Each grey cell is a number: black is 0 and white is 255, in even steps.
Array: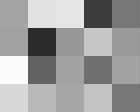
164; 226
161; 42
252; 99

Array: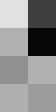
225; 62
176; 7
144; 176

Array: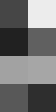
70; 236
33; 96
162; 166

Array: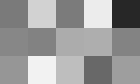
122; 210
135; 130
150; 242

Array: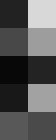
34; 216
72; 157
8; 35

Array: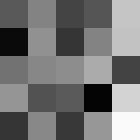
89; 131
10; 145
114; 135

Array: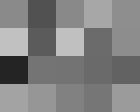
138; 81
193; 91
36; 116
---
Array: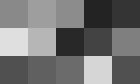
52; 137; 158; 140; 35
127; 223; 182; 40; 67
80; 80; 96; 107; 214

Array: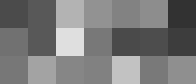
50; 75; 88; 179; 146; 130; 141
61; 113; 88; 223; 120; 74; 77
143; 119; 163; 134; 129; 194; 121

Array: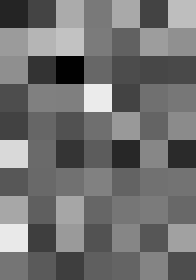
190; 36; 68; 171; 121; 169; 67
144; 155; 181; 194; 123; 97; 157
73; 143; 51; 1; 103; 76; 71
119; 77; 128; 127; 235; 67; 112
139; 66; 102; 81; 111; 153; 100
42; 217; 106; 52; 92; 39; 135
115; 87; 105; 113; 129; 99; 113
104; 167; 95; 166; 102; 118; 123
161; 233; 62; 154; 82; 134; 86
77; 117; 90; 62; 95; 100; 132

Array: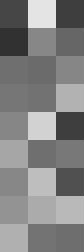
62; 70; 228
102; 49; 135
134; 111; 107
178; 118; 114
62; 134; 210
120; 166; 111
80; 135; 190
185; 147; 171
110; 176; 115

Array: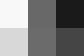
26; 248; 104
69; 216; 107

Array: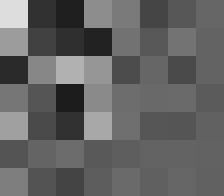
102; 221; 49; 31; 141; 122; 69; 87
99; 156; 65; 47; 34; 114; 88; 115
99; 42; 135; 177; 150; 76; 102; 74
91; 118; 85; 28; 138; 109; 105; 106
97; 160; 74; 49; 168; 111; 86; 85
98; 84; 100; 108; 89; 94; 99; 99
97; 126; 83; 68; 93; 106; 96; 102
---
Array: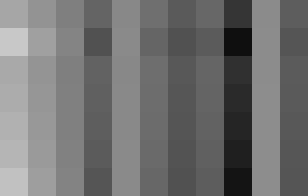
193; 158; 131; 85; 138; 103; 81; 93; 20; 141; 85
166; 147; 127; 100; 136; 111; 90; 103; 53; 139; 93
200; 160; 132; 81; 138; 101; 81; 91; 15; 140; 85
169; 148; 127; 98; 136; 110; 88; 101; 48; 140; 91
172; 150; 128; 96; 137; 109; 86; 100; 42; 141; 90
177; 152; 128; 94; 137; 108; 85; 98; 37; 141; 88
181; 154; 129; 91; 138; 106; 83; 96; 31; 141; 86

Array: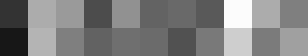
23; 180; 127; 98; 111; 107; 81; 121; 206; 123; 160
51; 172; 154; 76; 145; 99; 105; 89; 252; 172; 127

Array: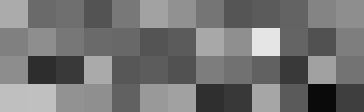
191; 192; 146; 143; 97; 153; 161; 47; 56; 166; 90; 10; 62
171; 106; 111; 83; 120; 162; 145; 117; 85; 91; 99; 132; 142
128; 142; 119; 106; 104; 84; 91; 168; 143; 229; 100; 81; 126
141; 45; 57; 170; 87; 92; 81; 125; 113; 97; 57; 161; 115

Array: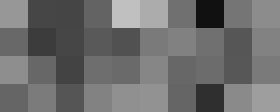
101; 123; 85; 130; 144; 146; 101; 47; 138; 158
151; 70; 69; 99; 192; 172; 112; 17; 117; 140
104; 60; 70; 89; 81; 122; 129; 112; 86; 130
142; 103; 67; 110; 106; 134; 103; 108; 87; 122

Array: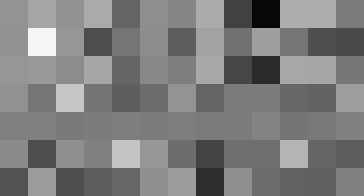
82; 156; 78; 94; 102; 144; 155; 45; 142; 107; 97; 96; 127
147; 166; 145; 170; 100; 142; 133; 171; 65; 7; 174; 173; 122
146; 246; 150; 78; 117; 141; 93; 162; 113; 159; 117; 79; 73
150; 153; 140; 166; 101; 136; 126; 168; 70; 42; 167; 166; 118
145; 117; 198; 116; 94; 108; 147; 100; 123; 123; 103; 98; 157
127; 128; 121; 124; 126; 123; 125; 123; 123; 131; 116; 120; 129
138; 77; 143; 129; 196; 151; 109; 68; 111; 110; 180; 101; 92

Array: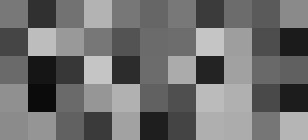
139; 149; 97; 58; 162; 30; 68; 175; 172; 118; 181
120; 48; 114; 179; 119; 102; 120; 59; 108; 90; 138
69; 189; 153; 119; 83; 107; 109; 197; 158; 77; 27
106; 21; 55; 197; 44; 108; 171; 35; 161; 105; 96
144; 11; 106; 150; 177; 97; 79; 187; 176; 73; 28
